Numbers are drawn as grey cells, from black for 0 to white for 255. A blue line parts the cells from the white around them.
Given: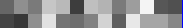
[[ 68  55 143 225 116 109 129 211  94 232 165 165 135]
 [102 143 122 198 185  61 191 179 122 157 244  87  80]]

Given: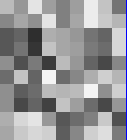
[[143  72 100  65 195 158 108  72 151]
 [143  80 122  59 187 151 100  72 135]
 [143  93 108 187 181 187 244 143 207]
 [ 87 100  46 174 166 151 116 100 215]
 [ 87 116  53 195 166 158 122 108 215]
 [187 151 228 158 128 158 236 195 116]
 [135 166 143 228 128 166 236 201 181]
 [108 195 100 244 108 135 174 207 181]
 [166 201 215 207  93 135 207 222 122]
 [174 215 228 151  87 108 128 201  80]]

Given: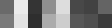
[[122 227  46 171 205  87  79  59]
 [106 235  52 143 221  72  66 100]]

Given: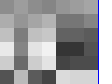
[[205 106 205 227  68  76  76]
 [192 125 192 199  98  98  91]
 [233 133 227 241  53  53  83]
 [173 149 165 179 118 118 133]
 [141 157 141 133 149 157 165]
 [ 83 186  91  68 219 213 213]]

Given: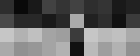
[[ 46   9  25  66  52  66  46  52  25  33]
 [ 73  40  40  25  40 170  33  46  17  59]
 [170 145 151 164 178  17 186 158 178 145]
 [198 178 192 164 158  59 198 186 192 170]]

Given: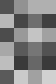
[[190  58 103  58]
 [184  70 110  64]
 [168  90 118  82]
 [ 82 146 176 176]
 [ 76 153 196 161]
 [ 90 202 161 209]]

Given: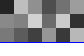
[[121  92  64 150  57 184]
 [137 129 210 107 202  49]
 [ 36 190 144  78 114 157]]

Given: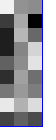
[[ 67  97  75]
 [ 30 133 212]
 [ 97 140 227]
 [241 146 140]
 [119 153 125]
 [ 46 161 111]
 [ 60 169   2]
 [233 177 220]
 [ 30 183 104]]
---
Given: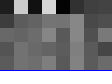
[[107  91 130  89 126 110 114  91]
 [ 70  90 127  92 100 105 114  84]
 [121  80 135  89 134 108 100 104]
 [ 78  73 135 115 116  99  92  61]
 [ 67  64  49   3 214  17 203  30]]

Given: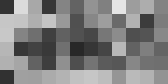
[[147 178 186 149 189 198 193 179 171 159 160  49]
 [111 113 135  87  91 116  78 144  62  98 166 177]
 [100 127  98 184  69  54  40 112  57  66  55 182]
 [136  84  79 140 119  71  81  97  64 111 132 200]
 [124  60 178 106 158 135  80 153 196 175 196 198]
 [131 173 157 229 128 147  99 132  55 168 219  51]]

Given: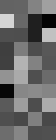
[[ 80  78 134 109]
 [ 72 128  72  79]
 [172  77 158  90]
 [133 139 135   7]
 [107  79 170 147]
 [ 86 130 179  64]
 [ 88  77 125  63]
 [193  31  78  79]
 [  4  31 104 212]
 [160 131 100  99]]

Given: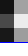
[[157  24]
 [236  73]
 [162  19]]

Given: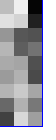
[[159 216  65]
 [120 177 104]
 [166 201 180]
 [ 74 177 155]
 [ 80 165 170]
 [115  94 182]
 [ 82  87 150]
 [ 33 211 224]
 [  5 239 189]]

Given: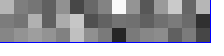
[[ 70 123  96 140 135 122  38 122 144 192 129 147 158 147 134]
 [ 48 107 123 112  96 112 115  98  80 198 172  96 177 116 124]
 [182 102 202 154  87 148 249 131 104  71 145  96 117 126 182]]
